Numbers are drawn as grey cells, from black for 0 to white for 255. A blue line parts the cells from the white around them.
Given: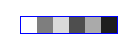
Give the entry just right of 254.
126
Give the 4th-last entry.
218
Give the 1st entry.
254

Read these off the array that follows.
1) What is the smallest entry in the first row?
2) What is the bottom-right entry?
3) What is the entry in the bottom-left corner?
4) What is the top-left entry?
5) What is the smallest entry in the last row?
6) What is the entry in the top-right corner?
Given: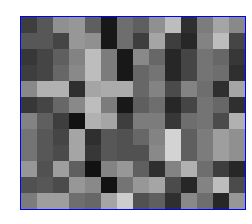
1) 24
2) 151
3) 124
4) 62
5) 39
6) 137

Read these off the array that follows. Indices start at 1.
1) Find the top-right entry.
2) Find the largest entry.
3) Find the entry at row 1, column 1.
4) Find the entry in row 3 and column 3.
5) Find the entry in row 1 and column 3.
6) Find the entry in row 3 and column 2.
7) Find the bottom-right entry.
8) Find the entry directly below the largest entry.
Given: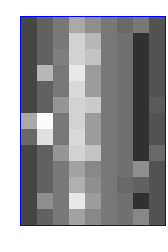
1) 83
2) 252
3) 69
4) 127
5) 120
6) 97
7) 83
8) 224

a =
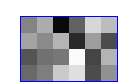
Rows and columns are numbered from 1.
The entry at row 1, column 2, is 172
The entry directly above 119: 180
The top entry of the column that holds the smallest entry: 10
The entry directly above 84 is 164
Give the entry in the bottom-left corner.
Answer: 105
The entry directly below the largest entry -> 223
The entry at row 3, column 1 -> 84

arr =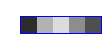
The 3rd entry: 220
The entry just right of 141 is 79

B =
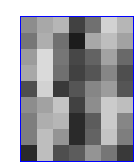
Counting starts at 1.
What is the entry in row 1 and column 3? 182
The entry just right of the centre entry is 134
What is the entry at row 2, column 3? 112
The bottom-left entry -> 42
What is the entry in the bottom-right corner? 57
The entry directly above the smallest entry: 65
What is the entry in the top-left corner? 141
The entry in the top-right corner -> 182
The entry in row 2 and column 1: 118
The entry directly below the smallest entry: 71
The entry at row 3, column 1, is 156
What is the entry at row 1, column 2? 168
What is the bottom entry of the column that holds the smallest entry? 92

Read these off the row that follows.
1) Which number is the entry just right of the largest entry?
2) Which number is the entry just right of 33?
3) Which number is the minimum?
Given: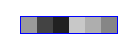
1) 174
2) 200
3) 33
